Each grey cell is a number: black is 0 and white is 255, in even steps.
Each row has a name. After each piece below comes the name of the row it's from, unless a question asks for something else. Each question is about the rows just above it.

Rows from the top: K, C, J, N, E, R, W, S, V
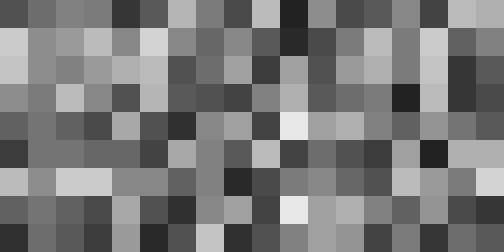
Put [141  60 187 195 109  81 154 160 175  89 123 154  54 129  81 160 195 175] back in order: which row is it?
J
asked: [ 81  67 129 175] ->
N
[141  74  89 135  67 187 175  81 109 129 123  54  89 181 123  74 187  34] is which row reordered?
K
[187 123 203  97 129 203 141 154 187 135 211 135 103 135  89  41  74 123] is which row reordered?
C
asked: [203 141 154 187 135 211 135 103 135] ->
C

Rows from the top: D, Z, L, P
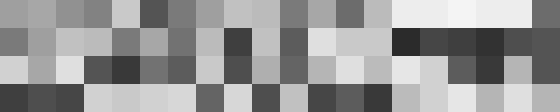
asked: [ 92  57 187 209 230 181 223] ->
P
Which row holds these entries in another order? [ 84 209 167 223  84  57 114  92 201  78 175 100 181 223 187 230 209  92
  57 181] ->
L
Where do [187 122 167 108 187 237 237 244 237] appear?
D
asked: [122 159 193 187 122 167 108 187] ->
D

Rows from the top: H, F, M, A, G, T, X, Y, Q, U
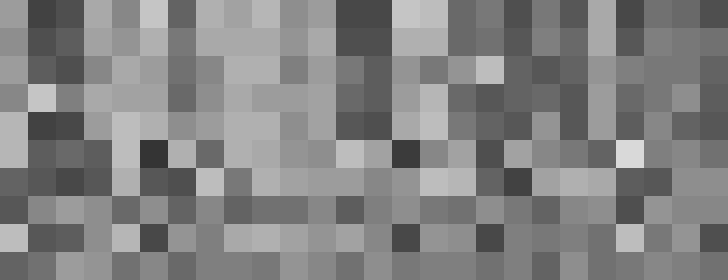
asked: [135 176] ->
M
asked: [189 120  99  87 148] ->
G
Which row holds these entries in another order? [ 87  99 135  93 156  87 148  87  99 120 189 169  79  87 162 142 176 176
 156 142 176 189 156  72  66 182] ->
G

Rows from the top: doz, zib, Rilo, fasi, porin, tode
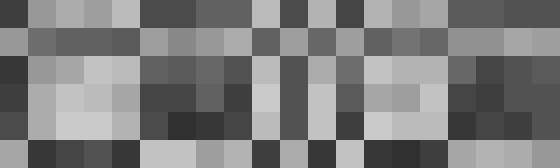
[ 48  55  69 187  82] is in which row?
porin
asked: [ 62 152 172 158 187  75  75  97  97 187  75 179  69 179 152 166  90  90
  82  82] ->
doz
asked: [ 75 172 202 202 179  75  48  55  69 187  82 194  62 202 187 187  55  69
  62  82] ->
porin

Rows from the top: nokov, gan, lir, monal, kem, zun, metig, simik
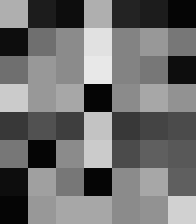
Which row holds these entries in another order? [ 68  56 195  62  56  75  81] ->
kem
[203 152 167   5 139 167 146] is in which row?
monal
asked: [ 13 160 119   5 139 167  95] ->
metig
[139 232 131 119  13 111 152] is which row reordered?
lir
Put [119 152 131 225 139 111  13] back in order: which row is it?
gan
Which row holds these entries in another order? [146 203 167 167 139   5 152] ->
monal

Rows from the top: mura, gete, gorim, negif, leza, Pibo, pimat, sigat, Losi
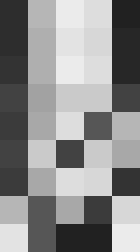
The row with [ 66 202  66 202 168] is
Pibo
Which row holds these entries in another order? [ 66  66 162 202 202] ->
negif
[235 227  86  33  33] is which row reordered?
Losi
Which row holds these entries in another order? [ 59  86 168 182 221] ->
leza

